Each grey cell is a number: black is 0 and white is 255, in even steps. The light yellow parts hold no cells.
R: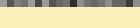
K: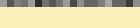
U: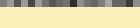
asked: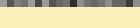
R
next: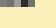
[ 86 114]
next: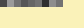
[102 126]
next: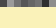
[114 102]
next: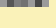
[ 86 102]
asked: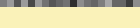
U
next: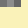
[102  60]

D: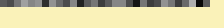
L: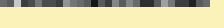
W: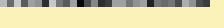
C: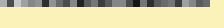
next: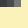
[76 76]
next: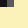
[ 61 134]
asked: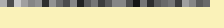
C
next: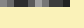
[ 91 106]
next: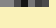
[146 118]

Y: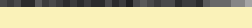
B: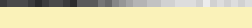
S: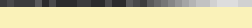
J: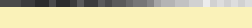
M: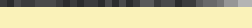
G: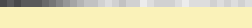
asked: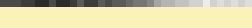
J
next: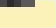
[60 74]
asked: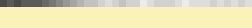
G
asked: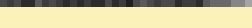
Y

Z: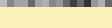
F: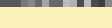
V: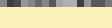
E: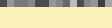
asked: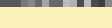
F
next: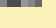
[188  76]
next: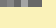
[188 176]
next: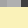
[150  88]

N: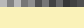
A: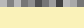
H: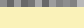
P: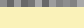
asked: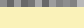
H

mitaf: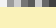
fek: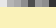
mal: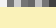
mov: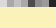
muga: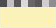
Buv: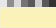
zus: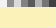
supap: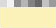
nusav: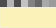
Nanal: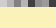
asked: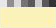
Buv
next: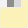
[130  89]
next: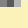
[117  64]
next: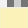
[103 194]

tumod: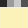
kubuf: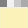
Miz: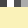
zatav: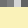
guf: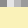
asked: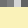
zatav
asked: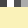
Miz
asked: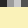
tumod
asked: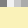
kubuf

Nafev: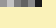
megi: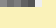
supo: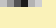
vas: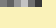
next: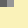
[195 112]
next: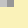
[84 27]
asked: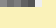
megi
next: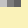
[138  27]
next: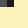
[179 208]

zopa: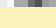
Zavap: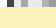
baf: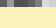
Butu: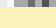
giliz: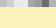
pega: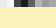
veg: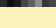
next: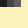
[141  55]
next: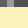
[ 96 125]
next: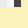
[28 96]
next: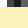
[179 155]
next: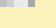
[155 109]

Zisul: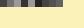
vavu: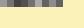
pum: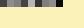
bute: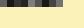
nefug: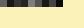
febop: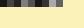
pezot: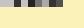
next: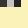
[114 170]
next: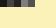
[24 52]
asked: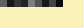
nefug
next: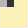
[126 141]
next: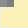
[ 68 182]
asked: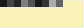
febop
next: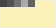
[141  98]

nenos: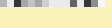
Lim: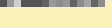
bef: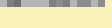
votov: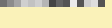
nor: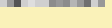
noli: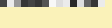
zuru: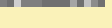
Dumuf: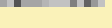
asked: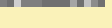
zuru
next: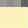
[140 165]

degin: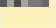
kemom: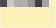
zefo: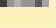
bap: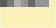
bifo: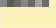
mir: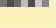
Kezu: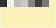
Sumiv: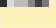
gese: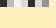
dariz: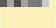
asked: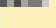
dariz
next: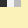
[202 133]

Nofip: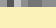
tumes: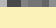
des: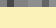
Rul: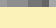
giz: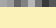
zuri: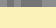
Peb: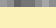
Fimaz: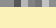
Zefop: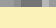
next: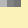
[195 142]
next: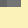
[142 167]
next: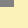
[142 142]
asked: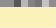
Fimaz
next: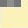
[117 117]
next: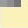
[117 117]
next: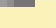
[183 155]

